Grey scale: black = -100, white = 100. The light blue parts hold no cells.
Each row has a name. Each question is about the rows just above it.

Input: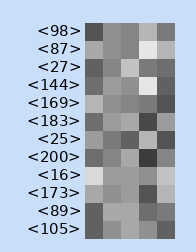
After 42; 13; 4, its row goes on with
-4; -34
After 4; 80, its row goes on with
42
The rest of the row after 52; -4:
-14
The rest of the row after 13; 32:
13; -24
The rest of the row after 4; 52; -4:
-14
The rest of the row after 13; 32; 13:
-24
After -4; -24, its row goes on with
42; -34

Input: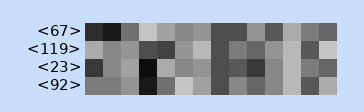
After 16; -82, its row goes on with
-12; 54; 26; -39; 6; -21; 6; 44; -31; 34
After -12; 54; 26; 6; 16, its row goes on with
-39; -39; 16; -31; 34; -3; -21
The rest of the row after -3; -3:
16; -82; -12; 54; 26; -39; 6; -21; 6; 44; -31; 34
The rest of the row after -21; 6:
44; -31; 34
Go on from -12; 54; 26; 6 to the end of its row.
16; -39; -39; 16; -31; 34; -3; -21
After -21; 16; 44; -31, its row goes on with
54
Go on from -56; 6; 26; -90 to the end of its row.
34; 6; 16; -39; -31; -56; 6; 44; -3; -21

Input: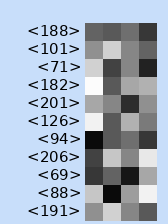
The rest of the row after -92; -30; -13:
-57
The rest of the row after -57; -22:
-83; 31
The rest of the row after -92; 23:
90
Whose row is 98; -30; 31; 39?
<182>
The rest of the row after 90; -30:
39; -4

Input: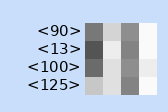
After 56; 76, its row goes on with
3; 96
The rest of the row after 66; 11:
96
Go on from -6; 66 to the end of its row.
11; 96
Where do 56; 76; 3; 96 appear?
<125>
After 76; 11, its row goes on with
86
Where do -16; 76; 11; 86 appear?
<100>
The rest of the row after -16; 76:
11; 86

